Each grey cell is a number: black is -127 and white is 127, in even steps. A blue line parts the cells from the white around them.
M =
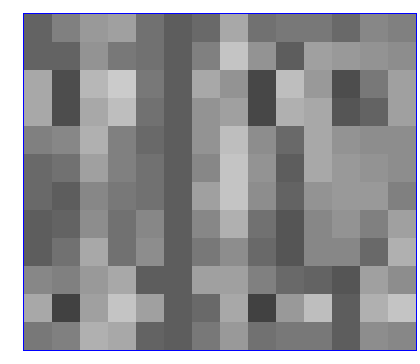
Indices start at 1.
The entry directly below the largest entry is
62
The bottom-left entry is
-7
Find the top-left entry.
-28
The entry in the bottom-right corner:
7
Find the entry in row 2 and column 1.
-28
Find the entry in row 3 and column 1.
40
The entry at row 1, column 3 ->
25
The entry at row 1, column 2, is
0
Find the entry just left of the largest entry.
55
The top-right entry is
0
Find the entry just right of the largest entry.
-7
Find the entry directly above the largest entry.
-7
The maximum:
75
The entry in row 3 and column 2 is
-50

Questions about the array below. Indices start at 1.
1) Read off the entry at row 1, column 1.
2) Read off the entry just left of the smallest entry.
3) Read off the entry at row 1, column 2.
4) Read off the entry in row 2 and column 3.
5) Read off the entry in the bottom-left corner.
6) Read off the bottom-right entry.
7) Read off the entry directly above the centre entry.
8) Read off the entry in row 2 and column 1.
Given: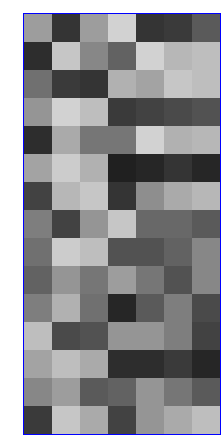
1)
29
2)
49
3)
-75
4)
7
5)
-69
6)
62
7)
-75
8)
-82

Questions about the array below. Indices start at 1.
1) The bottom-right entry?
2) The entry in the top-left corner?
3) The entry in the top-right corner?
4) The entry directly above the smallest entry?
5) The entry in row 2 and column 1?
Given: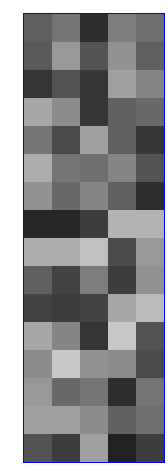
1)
-66
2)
-31
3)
-17
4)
-31
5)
-38

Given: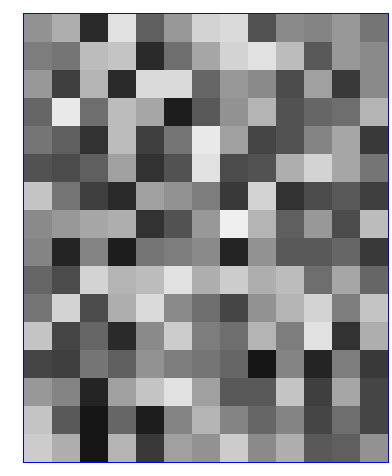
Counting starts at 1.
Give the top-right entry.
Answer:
-10
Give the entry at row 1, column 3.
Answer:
-85
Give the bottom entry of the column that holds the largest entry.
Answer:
76
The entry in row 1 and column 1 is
18
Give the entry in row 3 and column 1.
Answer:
24
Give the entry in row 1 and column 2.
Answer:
46
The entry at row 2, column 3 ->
60
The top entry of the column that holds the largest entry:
90
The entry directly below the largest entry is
-91
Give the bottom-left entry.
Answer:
76
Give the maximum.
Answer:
111
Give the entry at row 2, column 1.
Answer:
-2
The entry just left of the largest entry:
24
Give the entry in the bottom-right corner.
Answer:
18

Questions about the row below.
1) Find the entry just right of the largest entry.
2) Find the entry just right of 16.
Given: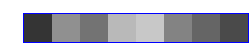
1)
3
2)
-12
